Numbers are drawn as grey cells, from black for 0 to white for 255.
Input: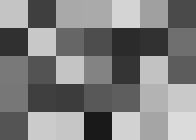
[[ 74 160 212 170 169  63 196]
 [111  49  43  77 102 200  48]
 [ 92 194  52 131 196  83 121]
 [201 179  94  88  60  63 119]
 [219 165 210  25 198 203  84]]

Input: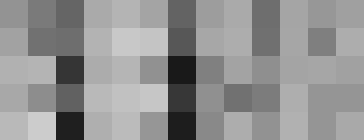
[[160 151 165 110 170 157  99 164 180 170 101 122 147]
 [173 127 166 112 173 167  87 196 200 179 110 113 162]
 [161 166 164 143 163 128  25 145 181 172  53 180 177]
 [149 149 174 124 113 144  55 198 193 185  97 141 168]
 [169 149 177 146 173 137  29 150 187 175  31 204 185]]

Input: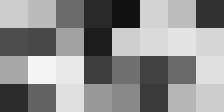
[[ 49 188 211  17  41 107 187 204]
 [214 228 218 206  28 162  72  77]
 [223 105  66 112  62 233 245 167]
 [205 182  58 137 153 223  98  44]]

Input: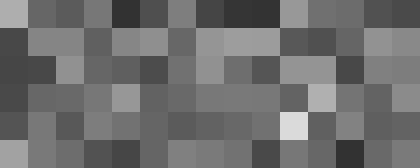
[[ 74  81 108 112 152  51  53  69 126  79  50 119  91 102 174]
 [137 146 101  80  88 156 157 149 103 143 134  96 133 133  72]
 [125 128  72 148 148  85 110 145 113  76  95 102 145  72  70]
 [139  99 116 176  99 120 121 120 105  98 151 119 105 103  73]
 [ 99  95 130  96 218 113 104  98  91 101 114 125  88 120  84]
 [122 105  50 103 119  73 114 122 128 101  70  82 109 121 162]]

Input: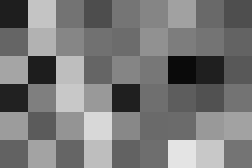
[[ 78 105 161 133 117  77 115 196  30]
 [ 99 116 125 145 108 113 134 178 101]
 [ 88  31  10 119 133 101 190  29 165]
 [115  81  93 111  31 153 200 127  33]
 [162 153 107 106 136 216 148  91 156]
 [116 200 228 110  98 190 101 163  98]]

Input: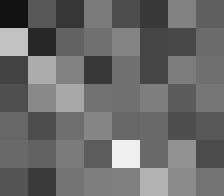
[[ 95 130  57  77 122  54  87  18]
 [107  72  70 132 112  98  39 194]
 [111 124  70 113  56 130 172  66]
 [118  92 126 113 114 168 137  79]
 [ 87  78 106 103 134 110  77 103]
 [ 75 146 106 239  93 123  98 106]
 [116 139 178 128 126 116  58  85]]

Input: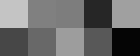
[[160  38 125 128 196]
 [  5  88 157 104  71]]
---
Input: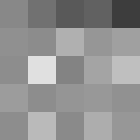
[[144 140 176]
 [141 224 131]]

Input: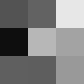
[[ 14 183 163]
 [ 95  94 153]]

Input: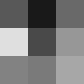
[[223  73 151]
 [130 122 167]]

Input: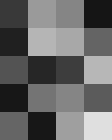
[[ 32 181 168]
 [ 83  38  61]]

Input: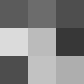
[[219 187  55]
 [ 77 194 174]]

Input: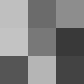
[[195 120  57]
 [ 85 181  67]]

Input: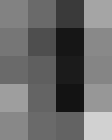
[[118  78  22]
 [106  95  27]]
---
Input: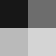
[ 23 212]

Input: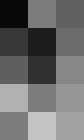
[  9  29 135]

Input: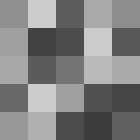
[143  66 117  81  97]

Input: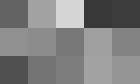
[ 99 140 125]

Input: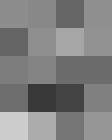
[141 143 108 128]

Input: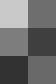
[201  64]

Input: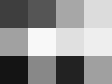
[ 62 248  34]
